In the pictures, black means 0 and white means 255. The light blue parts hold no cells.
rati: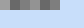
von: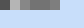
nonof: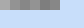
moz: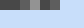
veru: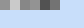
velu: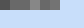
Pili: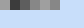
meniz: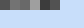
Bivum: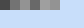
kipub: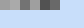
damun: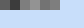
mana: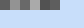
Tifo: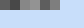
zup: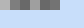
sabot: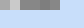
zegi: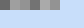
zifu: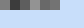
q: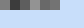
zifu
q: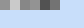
veru
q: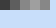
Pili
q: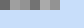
zegi

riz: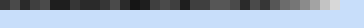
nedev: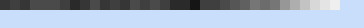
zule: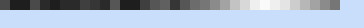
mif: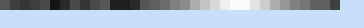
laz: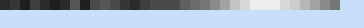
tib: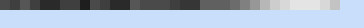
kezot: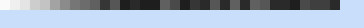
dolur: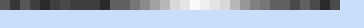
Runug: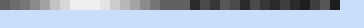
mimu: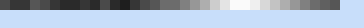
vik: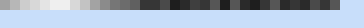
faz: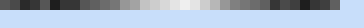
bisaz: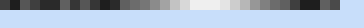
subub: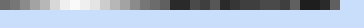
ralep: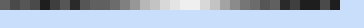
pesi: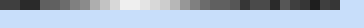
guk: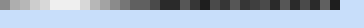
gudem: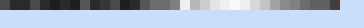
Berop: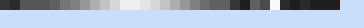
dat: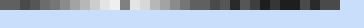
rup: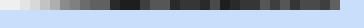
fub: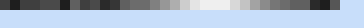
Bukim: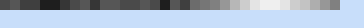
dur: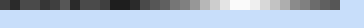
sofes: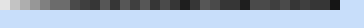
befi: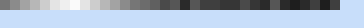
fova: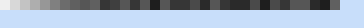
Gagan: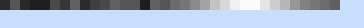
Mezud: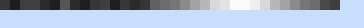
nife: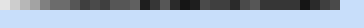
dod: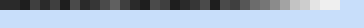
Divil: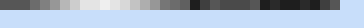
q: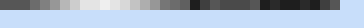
Divil
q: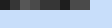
sofes
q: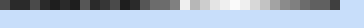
gudem
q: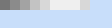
laz
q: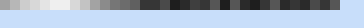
vik
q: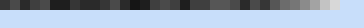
riz

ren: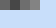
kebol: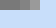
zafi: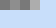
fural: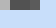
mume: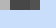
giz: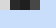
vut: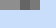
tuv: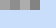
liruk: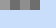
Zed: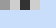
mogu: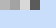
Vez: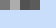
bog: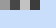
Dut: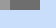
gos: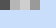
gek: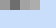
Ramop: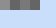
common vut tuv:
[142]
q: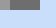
Dut
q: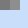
zafi

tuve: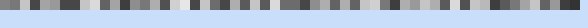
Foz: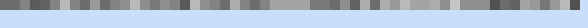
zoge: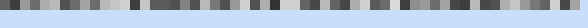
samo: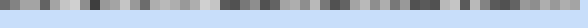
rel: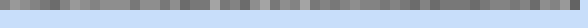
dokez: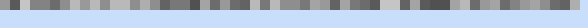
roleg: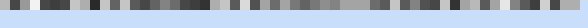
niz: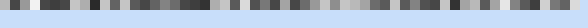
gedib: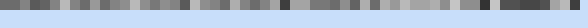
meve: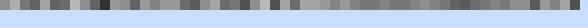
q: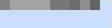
Foz
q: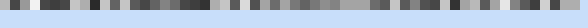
roleg
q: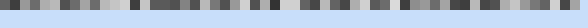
zoge
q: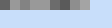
meve
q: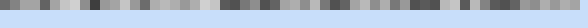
samo

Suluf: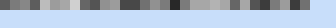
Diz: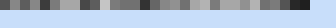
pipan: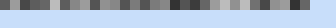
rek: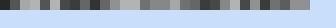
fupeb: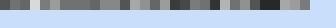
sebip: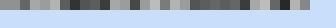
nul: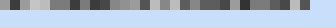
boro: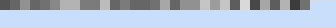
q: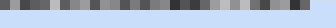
pipan
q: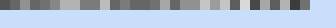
boro

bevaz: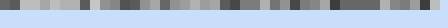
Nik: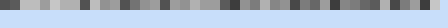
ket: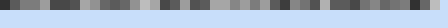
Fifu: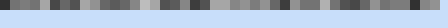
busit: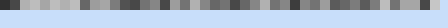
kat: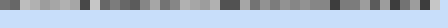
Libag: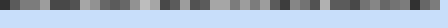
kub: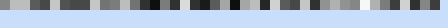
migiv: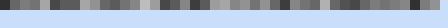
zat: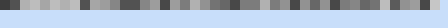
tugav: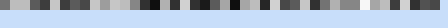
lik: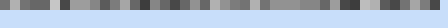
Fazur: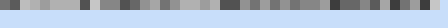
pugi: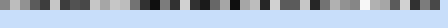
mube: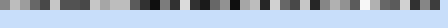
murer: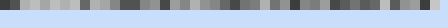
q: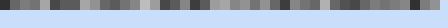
migiv
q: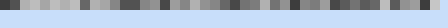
murer
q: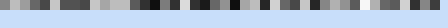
mube
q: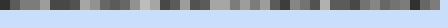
Libag
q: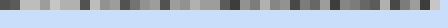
Nik

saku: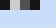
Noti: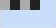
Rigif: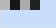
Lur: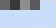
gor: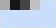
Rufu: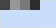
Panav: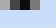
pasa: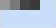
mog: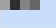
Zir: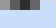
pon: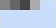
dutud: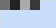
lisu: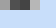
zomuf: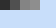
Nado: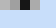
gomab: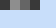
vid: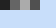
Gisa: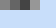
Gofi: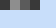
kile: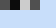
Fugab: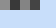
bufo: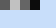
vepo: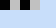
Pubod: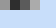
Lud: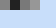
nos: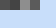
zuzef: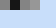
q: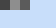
nos
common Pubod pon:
[171]
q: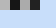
Rigif
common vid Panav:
[171]
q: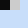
kile

